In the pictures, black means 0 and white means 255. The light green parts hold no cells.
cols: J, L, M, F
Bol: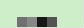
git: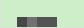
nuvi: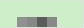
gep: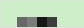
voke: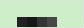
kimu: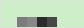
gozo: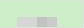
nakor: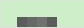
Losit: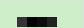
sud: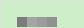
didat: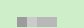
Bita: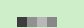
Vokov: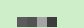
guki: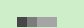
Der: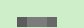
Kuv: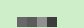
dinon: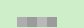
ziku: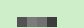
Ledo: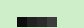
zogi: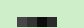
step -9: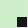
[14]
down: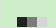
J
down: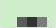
J
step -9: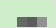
[ 95  83 136]
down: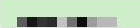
M
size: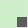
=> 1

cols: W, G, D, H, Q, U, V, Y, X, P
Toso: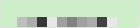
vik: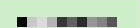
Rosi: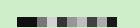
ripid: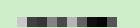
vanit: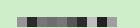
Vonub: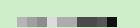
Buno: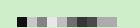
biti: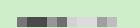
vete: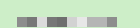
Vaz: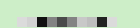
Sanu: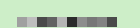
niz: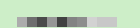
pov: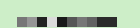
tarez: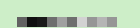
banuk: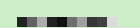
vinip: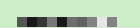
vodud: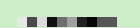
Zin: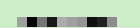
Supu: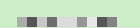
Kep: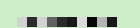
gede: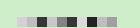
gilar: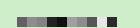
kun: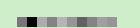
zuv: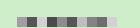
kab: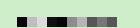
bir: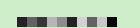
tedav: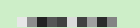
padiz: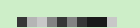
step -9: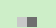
[191 101]
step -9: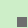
[101]
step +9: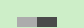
[181 181  83  83]
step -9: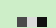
[ 65 210   7]
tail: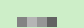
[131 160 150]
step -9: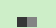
[ 45 122]
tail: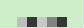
[219  34 190 160]

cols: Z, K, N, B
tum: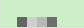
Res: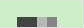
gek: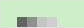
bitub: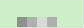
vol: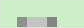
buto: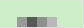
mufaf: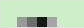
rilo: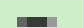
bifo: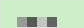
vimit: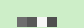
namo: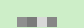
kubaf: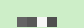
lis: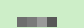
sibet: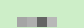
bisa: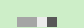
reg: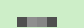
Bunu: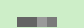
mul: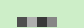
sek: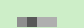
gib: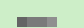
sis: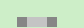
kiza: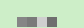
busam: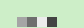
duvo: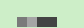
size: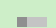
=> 3
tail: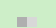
[175]
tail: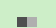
[ 57 134]
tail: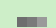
[88]
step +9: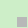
[193]
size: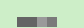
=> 4
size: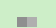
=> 2

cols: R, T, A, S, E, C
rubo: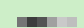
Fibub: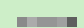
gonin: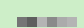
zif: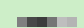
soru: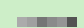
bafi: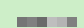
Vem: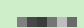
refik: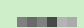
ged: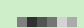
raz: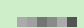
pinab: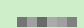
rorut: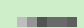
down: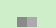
S
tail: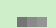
[83]
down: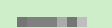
R

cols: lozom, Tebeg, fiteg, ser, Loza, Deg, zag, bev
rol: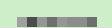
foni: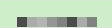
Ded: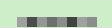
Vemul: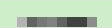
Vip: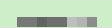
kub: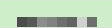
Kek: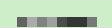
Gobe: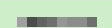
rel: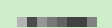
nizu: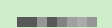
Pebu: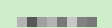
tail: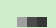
[ 54 120]
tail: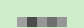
[141 141 111]
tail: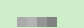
[ 76 171 130]
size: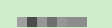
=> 7
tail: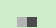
[150 120  99  66  66 130]

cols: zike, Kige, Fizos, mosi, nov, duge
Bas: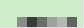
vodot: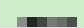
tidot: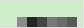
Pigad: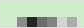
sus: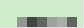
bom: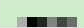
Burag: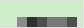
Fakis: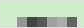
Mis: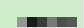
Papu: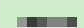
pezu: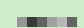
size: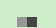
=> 2
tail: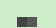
[160 172  99]

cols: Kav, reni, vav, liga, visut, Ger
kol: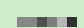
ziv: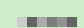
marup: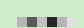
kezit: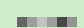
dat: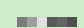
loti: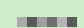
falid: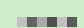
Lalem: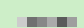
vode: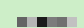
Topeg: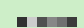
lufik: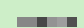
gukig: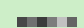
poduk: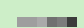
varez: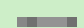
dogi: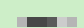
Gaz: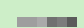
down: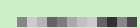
Kav
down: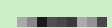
vav
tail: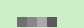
[158]
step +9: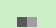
[ 99 167]

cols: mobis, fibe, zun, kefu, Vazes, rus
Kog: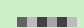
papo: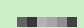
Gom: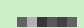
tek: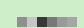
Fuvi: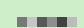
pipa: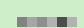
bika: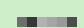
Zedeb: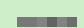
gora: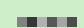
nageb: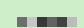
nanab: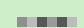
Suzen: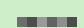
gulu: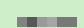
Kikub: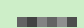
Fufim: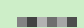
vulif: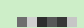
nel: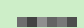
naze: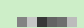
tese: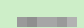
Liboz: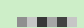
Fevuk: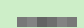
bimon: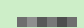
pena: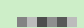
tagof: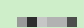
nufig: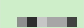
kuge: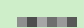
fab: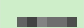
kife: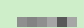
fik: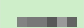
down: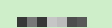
fibe
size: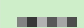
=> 6
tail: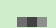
[ 99 120  77]
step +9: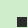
[54]
